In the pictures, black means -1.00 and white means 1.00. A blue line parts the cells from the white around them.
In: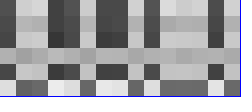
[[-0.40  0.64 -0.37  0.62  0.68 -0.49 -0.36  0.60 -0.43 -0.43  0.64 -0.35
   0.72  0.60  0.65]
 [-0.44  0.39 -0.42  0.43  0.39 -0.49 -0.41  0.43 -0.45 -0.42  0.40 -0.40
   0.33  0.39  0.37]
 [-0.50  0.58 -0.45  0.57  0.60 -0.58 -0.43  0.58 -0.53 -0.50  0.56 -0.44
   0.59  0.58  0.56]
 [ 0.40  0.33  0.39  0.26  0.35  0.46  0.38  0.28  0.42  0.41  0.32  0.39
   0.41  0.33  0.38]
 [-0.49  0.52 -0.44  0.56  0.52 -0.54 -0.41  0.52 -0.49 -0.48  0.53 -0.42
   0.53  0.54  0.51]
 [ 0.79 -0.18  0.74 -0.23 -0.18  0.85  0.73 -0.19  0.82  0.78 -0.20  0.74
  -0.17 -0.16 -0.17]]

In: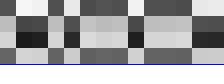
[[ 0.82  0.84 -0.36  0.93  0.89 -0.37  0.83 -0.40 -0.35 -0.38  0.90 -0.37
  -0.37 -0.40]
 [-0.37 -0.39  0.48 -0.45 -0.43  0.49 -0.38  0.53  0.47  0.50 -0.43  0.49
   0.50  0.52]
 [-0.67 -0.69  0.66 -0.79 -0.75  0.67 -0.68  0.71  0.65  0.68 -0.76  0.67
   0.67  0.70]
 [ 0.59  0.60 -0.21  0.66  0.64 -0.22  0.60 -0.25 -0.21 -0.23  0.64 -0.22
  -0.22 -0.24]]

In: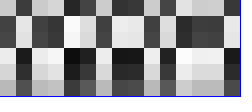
[[ 0.62 -0.56  0.59 -0.53  0.59  0.68 -0.70 -0.47  0.60 -0.60 -0.56  0.60
  -0.46  0.78  0.61]
 [-0.53  0.83 -0.48  0.80 -0.49 -0.58  0.96  0.74 -0.50  0.86  0.83 -0.50
   0.74 -0.66 -0.52]
 [-0.49  0.80 -0.45  0.77 -0.46 -0.55  0.93  0.71 -0.47  0.82  0.80 -0.46
   0.70 -0.64 -0.47]
 [ 0.89 -0.80  0.85 -0.79  0.85  0.93 -0.90 -0.75  0.86 -0.83 -0.82  0.87
  -0.73  0.98  0.88]
 [ 0.72 -0.66  0.68 -0.63  0.69  0.78 -0.78 -0.56  0.70 -0.68 -0.66  0.70
  -0.55  0.85  0.72]
 [ 0.47 -0.42  0.45 -0.37  0.47  0.52 -0.54 -0.30  0.46 -0.44 -0.41  0.45
  -0.31  0.61  0.47]]

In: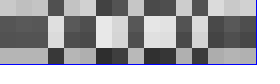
[[ 0.58  0.64  0.58  0.50  0.54 -0.37  0.53  0.64 -0.48 -0.35  0.55 -0.42
  -0.39  0.61 -0.36  0.72]
 [-0.31 -0.39 -0.33 -0.30 -0.32  0.75 -0.30 -0.38  0.82  0.69 -0.32  0.80
   0.77 -0.35  0.72 -0.43]
 [-0.38 -0.44 -0.36 -0.35 -0.35  0.72 -0.39 -0.42  0.82  0.67 -0.38  0.76
   0.74 -0.43  0.66 -0.47]
 [ 0.41  0.39  0.42  0.42  0.42 -0.56  0.43  0.37 -0.64 -0.51  0.45 -0.62
  -0.58  0.38 -0.54  0.36]]

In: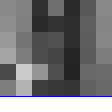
[[-0.32  0.07  0.07  0.02 -0.61 -0.14 -0.66]
 [-0.26  0.04  0.11  0.00 -0.67 -0.60 -0.65]
 [-0.27  0.06  0.19 -0.09 -0.41 -0.37 -0.64]
 [-0.29 -0.02  0.29 -0.03 -0.39 -0.47 -0.70]
 [-0.18 -0.16 -0.42  0.60  0.17 -0.38 -0.72]
 [-0.25 -0.18 -0.01  0.40 -0.51 -0.55 -0.59]]

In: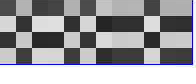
[[ 0.37  0.38 -0.41  0.40 -0.51 -0.47  0.39 -0.40  0.53  0.40  0.41 -0.48]
 [-0.61 -0.63  0.68 -0.60  0.73  0.74 -0.62  0.67 -0.70 -0.63 -0.63  0.73]
 [ 0.58  0.60 -0.60  0.57 -0.68 -0.67  0.60 -0.59  0.70  0.59  0.61 -0.66]
 [-0.52 -0.54  0.60 -0.52  0.68  0.67 -0.53  0.60 -0.64 -0.54 -0.54  0.67]]

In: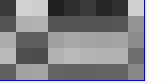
[[-0.62  0.62 -0.54  0.65  0.61 -0.74 -0.64 -0.54 -0.70]
 [-0.32  0.16 -0.34  0.37  0.39 -0.34 -0.33 -0.34 -0.34]
 [ 0.28  0.09  0.34 -0.26 -0.26  0.25  0.32  0.29  0.26]
 [ 0.40 -0.13  0.46 -0.39 -0.40  0.40  0.46  0.41  0.39]
 [-0.21  0.07 -0.25  0.27  0.28 -0.21 -0.22 -0.23 -0.21]]

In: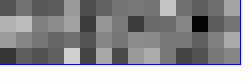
[[-0.13  0.29 -0.34 -0.10 -0.30 -0.28  0.21 -0.38 -0.22 -0.09 -0.06 -0.09
   0.53 -0.11 -0.26]
 [-0.27 -0.09  0.39  0.47  0.00  0.09  0.27 -0.52  0.17 -0.04 -0.53 -0.16
  -0.15  0.04 -0.96]
 [ 0.00  0.33  0.22  0.05 -0.07 -0.19 -0.11 -0.34  0.04 -0.07  0.09  0.08
  -0.06 -0.06 -0.24]
 [-0.05  0.04 -0.58 -0.26 -0.35 -0.24  0.62 -0.47  0.32 -0.42  0.20  0.35
  -0.06 -0.47 -0.36]]

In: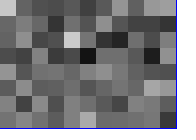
[[ 0.19  0.24  0.56 -0.22 -0.37 -0.40 -0.31 -0.50 -0.30  0.16 -0.25]
 [-0.48 -0.59 -0.19 -0.02 -0.19 -0.59 -0.12 -0.35  0.12 -0.33 -0.48]
 [-0.40 -0.01 -0.22  0.12 -0.44 -0.37  0.59 -0.09 -0.60 -0.72 -0.13]
 [-0.77  0.14 -0.40 -0.48  0.02 -0.54 -0.42 -0.85 -0.13 -0.13 -0.31]
 [-0.35 -0.37  0.16 -0.33 -0.11 -0.09 -0.19  0.01  0.12 -0.06 -0.24]
 [ 0.30  0.19 -0.28  0.10 -0.27 -0.25 -0.14 -0.33 -0.20 -0.09 -0.19]
 [-0.05 -0.27  0.02 -0.48  0.08 -0.38  0.00 -0.13 -0.30 -0.45  0.01]
 [-0.07 -0.55 -0.10  0.05 -0.11 -0.28  0.00  0.33 -0.16 -0.15 -0.12]]
